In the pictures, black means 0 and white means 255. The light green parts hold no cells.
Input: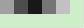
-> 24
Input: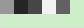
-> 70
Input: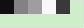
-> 158
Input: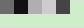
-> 175
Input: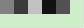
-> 194
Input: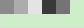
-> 228
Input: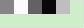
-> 98
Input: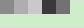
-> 201
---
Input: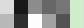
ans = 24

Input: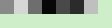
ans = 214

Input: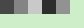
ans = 132

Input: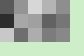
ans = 148

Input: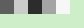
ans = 203

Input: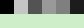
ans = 197

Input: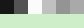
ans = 83

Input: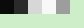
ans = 42
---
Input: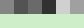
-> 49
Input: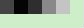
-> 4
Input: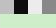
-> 13
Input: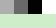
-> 2
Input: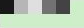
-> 24
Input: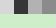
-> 54
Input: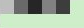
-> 38
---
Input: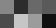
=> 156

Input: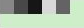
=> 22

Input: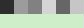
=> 129

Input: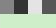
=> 228

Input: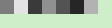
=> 58

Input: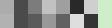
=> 90
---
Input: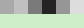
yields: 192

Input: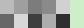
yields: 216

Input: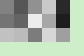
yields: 187

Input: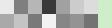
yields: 196

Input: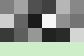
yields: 94

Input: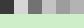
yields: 214

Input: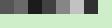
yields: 105

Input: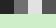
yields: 112
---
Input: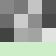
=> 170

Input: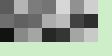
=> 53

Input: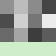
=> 165

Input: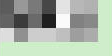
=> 191

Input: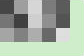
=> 173

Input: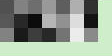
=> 116
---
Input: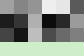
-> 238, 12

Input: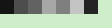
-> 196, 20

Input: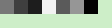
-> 242, 1

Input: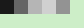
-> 208, 25

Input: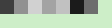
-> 209, 27

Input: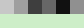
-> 199, 17

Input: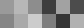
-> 204, 53

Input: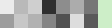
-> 235, 47

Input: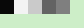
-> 243, 8
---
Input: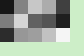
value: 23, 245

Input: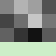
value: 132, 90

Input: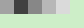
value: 162, 218

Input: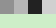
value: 145, 208

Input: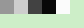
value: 151, 251

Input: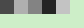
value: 73, 195

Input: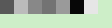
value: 88, 230
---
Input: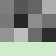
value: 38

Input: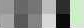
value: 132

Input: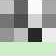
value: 79

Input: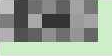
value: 51

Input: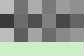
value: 128

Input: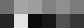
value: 24

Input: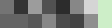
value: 75

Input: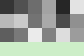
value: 169
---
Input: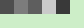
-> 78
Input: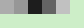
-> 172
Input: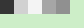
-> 53
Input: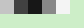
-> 196
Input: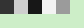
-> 51
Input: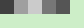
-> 64
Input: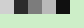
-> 208
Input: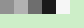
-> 145
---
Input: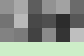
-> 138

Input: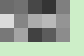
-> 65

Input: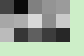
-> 95

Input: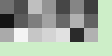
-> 225

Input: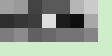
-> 116

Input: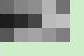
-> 164

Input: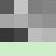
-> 69
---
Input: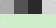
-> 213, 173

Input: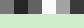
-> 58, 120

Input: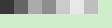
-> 190, 55

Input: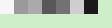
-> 26, 246

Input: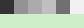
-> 241, 51

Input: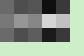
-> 57, 106

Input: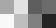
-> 108, 248

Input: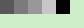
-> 3, 88

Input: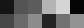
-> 5, 71
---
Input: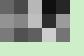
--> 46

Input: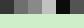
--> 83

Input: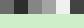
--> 108

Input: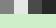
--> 129

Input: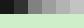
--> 129

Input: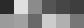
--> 70

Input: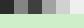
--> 132
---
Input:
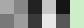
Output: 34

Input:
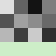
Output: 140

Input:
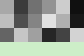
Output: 132

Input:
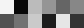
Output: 187

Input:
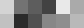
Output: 93

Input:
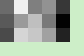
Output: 191

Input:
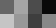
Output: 76

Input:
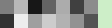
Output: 23

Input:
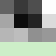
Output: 35
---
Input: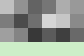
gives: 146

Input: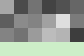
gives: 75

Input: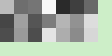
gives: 110

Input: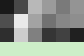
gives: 72

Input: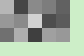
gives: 69

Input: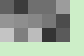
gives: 60
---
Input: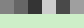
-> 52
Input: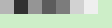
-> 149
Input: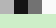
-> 114
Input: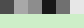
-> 141
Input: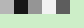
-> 149
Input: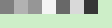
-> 150
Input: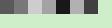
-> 205
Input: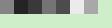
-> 57
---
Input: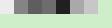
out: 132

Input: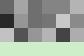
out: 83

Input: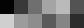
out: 156

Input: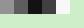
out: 93

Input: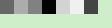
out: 172

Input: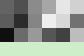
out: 107

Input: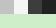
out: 245

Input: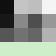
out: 114

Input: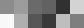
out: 175
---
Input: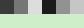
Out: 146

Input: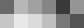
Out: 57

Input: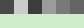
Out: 121

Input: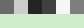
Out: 246

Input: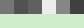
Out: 134

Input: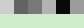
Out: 9

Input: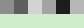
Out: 29

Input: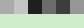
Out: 61

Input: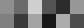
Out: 44
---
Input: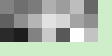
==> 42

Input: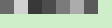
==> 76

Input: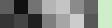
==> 32

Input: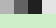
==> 98

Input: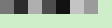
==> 44

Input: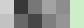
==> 70

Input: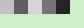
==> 95
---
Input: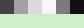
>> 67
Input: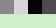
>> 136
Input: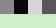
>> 136
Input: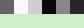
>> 100
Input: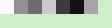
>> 250
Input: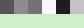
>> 85
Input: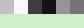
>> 192
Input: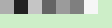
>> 173
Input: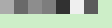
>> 171
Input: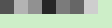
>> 82
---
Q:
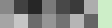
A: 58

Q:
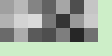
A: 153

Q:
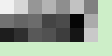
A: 5

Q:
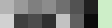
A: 82

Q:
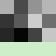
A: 205

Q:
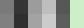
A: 190

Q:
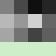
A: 209

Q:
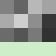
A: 142
